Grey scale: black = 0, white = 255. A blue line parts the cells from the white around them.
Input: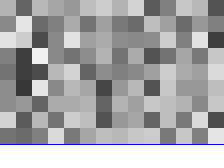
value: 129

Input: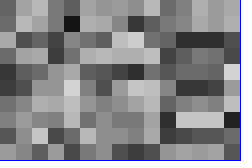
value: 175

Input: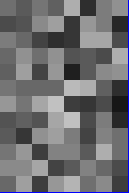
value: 39

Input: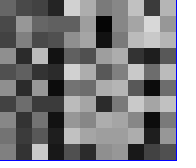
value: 151

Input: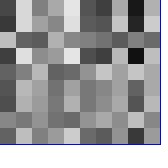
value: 204

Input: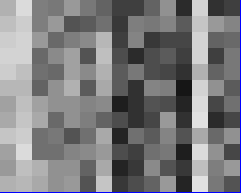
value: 132
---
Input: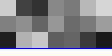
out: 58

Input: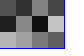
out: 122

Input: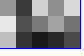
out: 39

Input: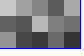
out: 105

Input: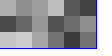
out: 59

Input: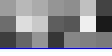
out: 128

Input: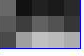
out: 186
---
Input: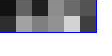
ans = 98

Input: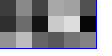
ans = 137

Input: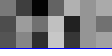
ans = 62

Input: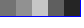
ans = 145

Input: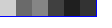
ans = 106

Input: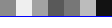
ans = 239

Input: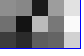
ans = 135

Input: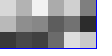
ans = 179
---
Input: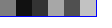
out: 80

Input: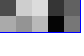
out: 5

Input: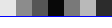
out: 185

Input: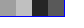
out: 37

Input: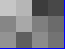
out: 140

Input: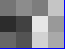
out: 210
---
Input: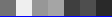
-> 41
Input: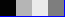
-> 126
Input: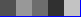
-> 195
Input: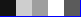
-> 91
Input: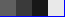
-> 233
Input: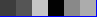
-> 172
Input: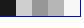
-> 246
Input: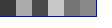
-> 137
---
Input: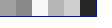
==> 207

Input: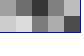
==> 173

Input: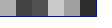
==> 159

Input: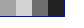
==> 110

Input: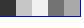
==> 115

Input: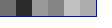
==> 194

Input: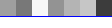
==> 198

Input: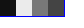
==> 120

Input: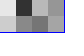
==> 117

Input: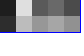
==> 166
